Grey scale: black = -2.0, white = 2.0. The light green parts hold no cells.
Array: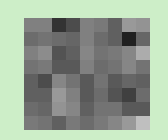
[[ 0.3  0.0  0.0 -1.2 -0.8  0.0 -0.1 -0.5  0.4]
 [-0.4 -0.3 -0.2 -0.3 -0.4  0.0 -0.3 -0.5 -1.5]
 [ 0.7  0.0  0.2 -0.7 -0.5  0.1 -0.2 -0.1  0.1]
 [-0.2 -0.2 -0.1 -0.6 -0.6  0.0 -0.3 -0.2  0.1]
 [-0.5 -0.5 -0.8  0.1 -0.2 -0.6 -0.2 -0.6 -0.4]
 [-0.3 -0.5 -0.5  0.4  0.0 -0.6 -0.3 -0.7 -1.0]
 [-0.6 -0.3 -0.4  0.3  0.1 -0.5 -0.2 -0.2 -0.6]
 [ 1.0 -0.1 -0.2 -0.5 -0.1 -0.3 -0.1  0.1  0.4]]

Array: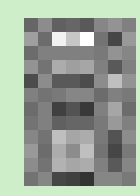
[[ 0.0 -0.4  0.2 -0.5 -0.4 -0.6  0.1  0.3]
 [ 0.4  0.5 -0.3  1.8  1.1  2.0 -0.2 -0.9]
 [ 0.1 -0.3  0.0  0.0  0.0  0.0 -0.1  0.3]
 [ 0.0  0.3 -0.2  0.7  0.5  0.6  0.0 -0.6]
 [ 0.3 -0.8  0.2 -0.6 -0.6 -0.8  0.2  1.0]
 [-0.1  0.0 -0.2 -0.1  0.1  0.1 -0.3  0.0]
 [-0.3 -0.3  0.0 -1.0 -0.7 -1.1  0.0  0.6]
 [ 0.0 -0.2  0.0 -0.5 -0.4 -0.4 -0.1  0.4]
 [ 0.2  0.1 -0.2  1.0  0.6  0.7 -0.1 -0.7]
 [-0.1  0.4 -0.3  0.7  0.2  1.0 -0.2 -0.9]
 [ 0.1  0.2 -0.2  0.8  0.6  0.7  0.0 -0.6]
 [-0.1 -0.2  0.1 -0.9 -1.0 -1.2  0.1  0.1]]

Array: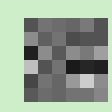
[[-0.7 -0.7 -0.2 -0.3 -0.4 -0.1]
 [-0.7  0.2 -0.5 -0.2 -0.8 -0.7]
 [ 0.5 -1.5  0.2 -0.6  0.2 -0.1]
 [-1.5  1.0 -0.7 -0.2 -1.6 -1.4]
 [ 0.2 -0.9 -0.2 -0.4  0.4  1.2]
 [ 0.1 -0.6 -0.3 -0.4 -0.2 -0.2]]

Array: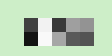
[[ 0.3 -1.0  1.8 -1.1  0.5]
 [-0.7 -1.7  1.9  0.6 -0.6]]

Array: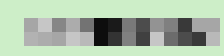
[[ 0.6  0.6  1.1  0.1  0.7 -0.2 -1.8 -1.6 -0.1 -0.8  0.3  0.0 -1.1  0.6]
 [ 0.9  0.8  0.7  0.6  1.1  0.9 -1.8 -1.2  0.0 -1.0  1.1 -0.3 -0.8 -1.1]]

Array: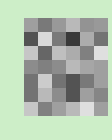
[[ 0.4  0.5 -0.1  0.4  0.9  0.3]
 [-0.2 -0.7  1.4 -0.1 -1.1  0.7]
 [ 1.5  1.1 -0.4  1.0  0.7  0.0]
 [ 0.5  0.2  0.0  0.2  0.9  0.6]
 [ 0.5 -0.2  1.2 -0.2 -0.7 -0.1]
 [ 0.1 -0.2  0.9  0.2 -0.7  0.5]
 [ 0.5  1.1  0.0  0.5  0.9  1.5]]
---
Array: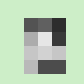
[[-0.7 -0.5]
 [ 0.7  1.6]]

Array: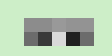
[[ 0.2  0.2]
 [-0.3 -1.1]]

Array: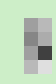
[[0.5 0.9]
 [0.1 0.7]]

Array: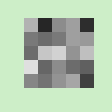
[[ 0.8 -1.4]
 [-0.1 -0.3]]

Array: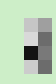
[[ 1.1  0.5]
 [ 1.4 -0.3]]

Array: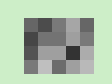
[[-0.4 -0.8]
 [-0.9 -0.2]]

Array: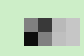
[[ 0.0 -1.1]
 [-1.8  0.0]]
